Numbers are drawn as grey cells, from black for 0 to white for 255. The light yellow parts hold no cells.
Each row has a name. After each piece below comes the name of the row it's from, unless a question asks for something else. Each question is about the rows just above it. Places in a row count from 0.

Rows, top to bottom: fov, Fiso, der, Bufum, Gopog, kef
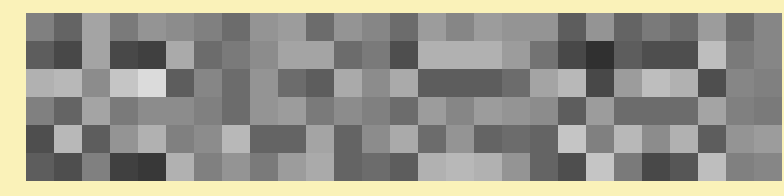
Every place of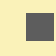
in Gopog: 2 24
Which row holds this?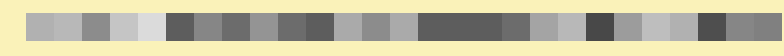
der
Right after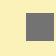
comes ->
[72]
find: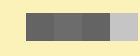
Gopog
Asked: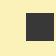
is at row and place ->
kef, 4
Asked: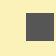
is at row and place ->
kef, 23

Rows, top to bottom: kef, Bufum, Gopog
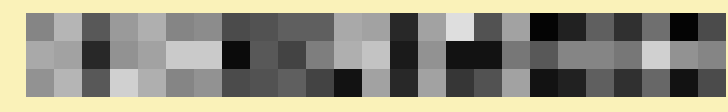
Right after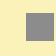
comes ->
[75]
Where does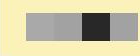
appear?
kef
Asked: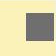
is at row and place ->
kef, 22
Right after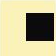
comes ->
[88]
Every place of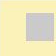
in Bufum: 5 6

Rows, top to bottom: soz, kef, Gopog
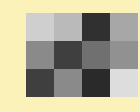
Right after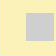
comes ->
[186]
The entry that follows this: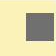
[145]
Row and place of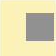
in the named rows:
kef, 3
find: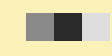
Gopog
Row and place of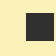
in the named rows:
soz, 2
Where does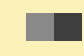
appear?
kef

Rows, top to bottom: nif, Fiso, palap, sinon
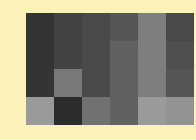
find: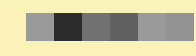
sinon
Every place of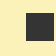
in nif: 0
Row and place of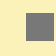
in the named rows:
palap, 1

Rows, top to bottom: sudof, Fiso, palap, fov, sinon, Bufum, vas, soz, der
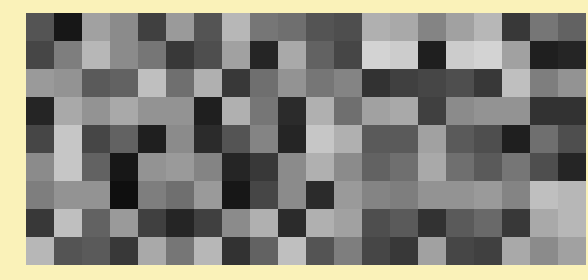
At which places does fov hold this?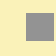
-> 2 4 5 16 17
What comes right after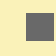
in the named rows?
[56]

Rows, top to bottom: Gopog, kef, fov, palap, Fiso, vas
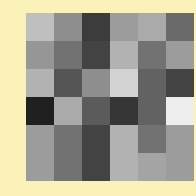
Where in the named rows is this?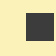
Gopog, 2
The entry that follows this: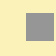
[114]
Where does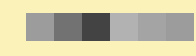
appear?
vas

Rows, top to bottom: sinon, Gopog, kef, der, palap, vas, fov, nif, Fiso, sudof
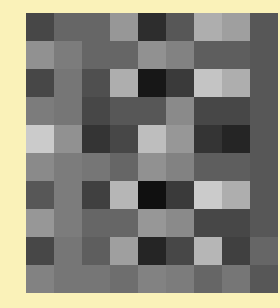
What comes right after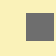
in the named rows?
[130]
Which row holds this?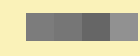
vas
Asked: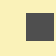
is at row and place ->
kef, 2
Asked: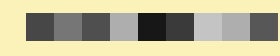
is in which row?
kef
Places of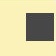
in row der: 2 6 7
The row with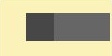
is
sinon

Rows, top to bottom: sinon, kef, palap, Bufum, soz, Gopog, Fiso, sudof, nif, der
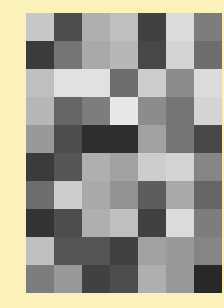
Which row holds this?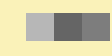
Bufum
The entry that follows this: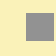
[93]
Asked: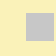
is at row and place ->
sinon, 0

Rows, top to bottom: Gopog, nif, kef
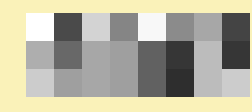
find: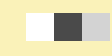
Gopog
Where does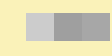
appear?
kef
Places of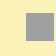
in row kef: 1 3
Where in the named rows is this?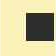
kef, 5
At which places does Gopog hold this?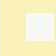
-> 4

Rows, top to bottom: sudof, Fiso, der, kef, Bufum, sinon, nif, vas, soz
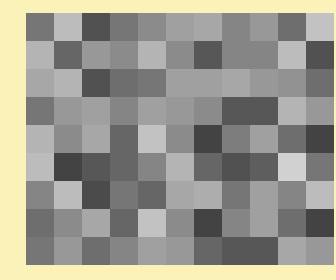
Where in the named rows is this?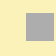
nif, 6
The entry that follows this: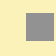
[110]
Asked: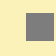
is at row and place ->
Bufum, 7
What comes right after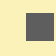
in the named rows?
[209]
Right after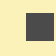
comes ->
[118]
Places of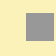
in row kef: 1 5 10

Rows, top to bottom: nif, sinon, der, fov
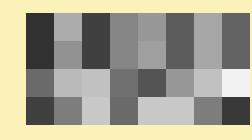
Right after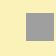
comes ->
[92]
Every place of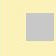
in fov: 2 4 5

